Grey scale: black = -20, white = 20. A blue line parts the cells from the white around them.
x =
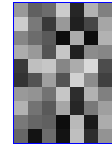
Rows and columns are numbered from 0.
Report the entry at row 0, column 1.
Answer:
-5
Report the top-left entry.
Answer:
4
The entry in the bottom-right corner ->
3
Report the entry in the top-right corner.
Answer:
0
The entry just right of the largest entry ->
-8
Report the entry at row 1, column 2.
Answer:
-11
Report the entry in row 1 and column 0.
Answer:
12
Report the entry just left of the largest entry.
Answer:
7
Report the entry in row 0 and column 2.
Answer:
-3
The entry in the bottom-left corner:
-4
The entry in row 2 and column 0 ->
1
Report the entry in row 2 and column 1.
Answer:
-3
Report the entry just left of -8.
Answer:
14
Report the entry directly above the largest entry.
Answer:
2
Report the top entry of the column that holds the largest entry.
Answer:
8
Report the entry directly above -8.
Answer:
1

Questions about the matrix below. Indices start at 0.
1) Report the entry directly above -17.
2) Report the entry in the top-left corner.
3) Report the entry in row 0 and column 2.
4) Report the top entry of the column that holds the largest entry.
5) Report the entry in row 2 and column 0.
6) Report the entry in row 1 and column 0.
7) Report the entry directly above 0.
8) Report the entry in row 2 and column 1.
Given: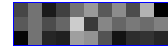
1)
-4
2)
-9
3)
-16
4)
-2
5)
-19
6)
-6
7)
-20
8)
-2

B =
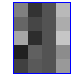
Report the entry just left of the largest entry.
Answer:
-7
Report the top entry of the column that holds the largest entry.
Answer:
9
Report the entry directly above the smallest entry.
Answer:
6
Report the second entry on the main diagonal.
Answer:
-9
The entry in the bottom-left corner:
-10
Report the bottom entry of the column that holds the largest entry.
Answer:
4

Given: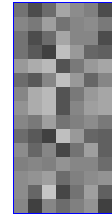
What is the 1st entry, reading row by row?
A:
-2
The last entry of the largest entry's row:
-5
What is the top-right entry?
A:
-8
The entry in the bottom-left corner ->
1
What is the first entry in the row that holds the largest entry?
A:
2
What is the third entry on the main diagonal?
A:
-3
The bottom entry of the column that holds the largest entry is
1
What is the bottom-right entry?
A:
-10
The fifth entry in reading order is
2
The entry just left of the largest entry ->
-4
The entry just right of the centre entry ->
1
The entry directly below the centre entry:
-2
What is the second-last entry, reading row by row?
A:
3
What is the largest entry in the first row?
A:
6
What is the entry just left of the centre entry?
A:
9
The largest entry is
11
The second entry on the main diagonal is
-1
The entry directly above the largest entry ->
5
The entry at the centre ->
-7

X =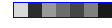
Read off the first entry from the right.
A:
-16
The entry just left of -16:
0
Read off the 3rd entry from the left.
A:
4

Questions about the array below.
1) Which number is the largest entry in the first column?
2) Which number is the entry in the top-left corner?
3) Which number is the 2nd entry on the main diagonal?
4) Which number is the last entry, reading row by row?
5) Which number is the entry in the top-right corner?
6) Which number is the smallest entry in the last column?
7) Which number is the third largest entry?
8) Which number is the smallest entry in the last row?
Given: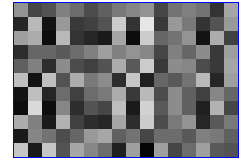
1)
11
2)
3
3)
9
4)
-7
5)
6
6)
-10
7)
13
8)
-19
